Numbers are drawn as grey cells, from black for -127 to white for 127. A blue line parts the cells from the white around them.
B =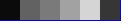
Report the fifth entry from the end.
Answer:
-29
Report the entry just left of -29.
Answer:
-116
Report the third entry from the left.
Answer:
-5

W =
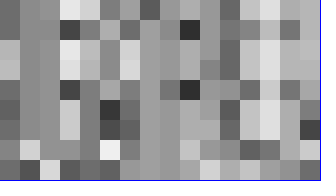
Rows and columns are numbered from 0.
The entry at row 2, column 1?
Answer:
11
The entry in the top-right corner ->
54
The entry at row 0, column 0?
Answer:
-18
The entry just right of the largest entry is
-2
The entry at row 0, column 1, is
11
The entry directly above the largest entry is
-51
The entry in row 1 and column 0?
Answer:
-18
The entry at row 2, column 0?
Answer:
54
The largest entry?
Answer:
111
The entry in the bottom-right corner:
-18
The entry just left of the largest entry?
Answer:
-2
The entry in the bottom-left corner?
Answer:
-18
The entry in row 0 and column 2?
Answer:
18
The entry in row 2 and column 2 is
18
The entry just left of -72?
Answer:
-2
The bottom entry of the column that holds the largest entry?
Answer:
-30

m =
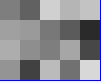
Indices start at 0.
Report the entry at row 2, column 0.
45
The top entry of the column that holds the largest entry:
67
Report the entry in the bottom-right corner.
88
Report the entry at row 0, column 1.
-30
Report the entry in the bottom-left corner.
20
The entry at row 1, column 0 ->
32

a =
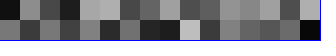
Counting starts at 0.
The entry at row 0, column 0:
-111
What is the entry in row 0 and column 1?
13
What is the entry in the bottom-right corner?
-119
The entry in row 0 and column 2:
-55
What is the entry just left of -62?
-7
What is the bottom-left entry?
-7
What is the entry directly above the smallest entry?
47

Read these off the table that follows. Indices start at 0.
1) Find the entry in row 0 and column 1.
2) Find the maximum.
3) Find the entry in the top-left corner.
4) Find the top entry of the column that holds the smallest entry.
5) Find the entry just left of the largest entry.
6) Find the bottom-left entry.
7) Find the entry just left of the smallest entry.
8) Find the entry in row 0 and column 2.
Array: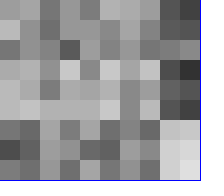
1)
37
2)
95
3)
29
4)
-62
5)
80
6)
-3
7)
-50
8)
-9

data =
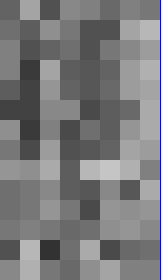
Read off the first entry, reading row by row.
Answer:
-28
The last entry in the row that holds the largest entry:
0
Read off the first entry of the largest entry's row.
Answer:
21
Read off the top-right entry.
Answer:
-8
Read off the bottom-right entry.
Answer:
0
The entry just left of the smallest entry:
55
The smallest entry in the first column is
-61
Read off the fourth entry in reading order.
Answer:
8
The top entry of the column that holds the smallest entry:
-46
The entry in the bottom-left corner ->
8
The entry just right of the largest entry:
48
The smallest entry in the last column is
-16
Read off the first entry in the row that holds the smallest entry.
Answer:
-46
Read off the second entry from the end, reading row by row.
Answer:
0
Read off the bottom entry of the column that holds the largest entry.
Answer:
36
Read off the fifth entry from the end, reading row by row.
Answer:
-22
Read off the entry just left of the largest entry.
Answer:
55
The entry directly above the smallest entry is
-8
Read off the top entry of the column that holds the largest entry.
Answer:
-22
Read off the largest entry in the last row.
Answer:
48
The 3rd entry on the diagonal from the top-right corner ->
-8
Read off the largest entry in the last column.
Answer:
55
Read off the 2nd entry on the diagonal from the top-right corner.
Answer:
36

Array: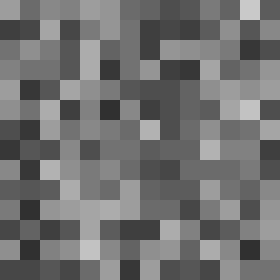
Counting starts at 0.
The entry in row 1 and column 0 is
-64
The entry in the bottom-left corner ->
-56
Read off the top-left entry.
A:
29
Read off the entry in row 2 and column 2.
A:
-5
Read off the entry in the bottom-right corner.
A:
-13
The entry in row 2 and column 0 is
-13
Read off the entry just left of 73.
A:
-28
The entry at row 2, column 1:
15
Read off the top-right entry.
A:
-35
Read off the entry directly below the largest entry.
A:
-41
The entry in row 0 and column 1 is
-20
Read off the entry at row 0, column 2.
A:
8
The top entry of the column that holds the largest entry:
73
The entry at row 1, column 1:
-56

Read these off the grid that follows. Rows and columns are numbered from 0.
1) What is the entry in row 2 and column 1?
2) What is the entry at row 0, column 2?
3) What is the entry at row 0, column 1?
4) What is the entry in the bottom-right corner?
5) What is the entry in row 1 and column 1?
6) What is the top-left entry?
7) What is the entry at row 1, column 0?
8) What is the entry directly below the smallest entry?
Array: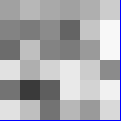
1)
63
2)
41
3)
55
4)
89
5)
-4
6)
33
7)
3
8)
63
